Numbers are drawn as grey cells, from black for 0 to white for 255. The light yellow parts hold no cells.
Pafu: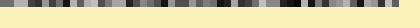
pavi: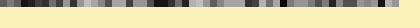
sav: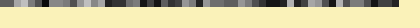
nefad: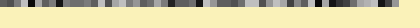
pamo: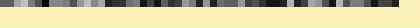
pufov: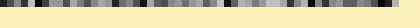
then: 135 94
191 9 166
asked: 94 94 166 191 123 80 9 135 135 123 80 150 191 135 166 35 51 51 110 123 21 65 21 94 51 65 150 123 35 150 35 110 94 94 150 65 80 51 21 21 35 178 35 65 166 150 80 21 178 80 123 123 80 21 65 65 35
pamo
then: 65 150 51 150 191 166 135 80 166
166 65 150
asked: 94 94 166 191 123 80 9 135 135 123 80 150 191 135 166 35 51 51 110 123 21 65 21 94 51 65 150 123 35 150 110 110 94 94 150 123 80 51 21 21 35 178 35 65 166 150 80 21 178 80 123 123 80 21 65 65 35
sav
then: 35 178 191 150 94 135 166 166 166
51 65 178

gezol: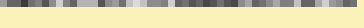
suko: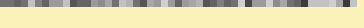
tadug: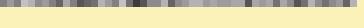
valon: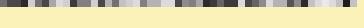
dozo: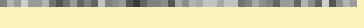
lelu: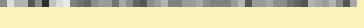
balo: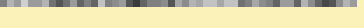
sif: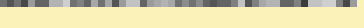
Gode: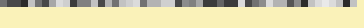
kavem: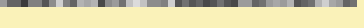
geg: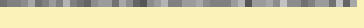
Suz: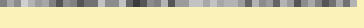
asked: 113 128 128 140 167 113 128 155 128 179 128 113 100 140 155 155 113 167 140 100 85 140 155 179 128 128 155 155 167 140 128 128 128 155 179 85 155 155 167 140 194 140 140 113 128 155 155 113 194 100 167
geg
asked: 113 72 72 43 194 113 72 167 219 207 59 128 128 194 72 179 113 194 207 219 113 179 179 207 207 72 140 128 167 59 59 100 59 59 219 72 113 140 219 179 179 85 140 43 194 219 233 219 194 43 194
Gode
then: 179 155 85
140 167 128

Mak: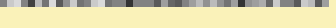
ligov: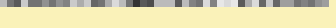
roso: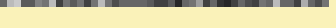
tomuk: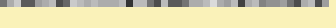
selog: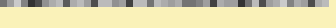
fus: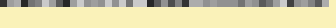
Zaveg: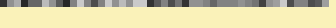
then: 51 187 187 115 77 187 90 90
115 172 172
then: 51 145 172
39 102 102
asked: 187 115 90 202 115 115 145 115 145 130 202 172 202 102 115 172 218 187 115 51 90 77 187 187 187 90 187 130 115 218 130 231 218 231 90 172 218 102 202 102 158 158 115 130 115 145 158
ligov
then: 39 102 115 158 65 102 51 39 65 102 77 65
115 102 187

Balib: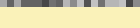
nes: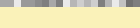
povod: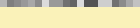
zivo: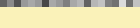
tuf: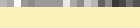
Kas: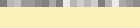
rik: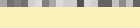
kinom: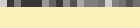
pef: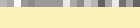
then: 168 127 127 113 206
127 113 83
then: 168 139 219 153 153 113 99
219 83 83
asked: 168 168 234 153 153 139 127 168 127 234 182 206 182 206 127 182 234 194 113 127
nes
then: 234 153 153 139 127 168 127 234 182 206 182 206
127 182 234

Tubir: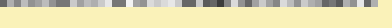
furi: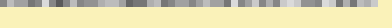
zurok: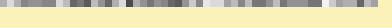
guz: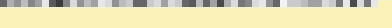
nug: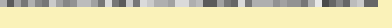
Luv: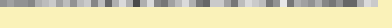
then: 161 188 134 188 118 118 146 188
118 146 146
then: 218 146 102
161 202 161
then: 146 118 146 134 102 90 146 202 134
231 218 218
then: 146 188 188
161 118 218
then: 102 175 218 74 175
146 118 146
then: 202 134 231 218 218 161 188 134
188 118 118

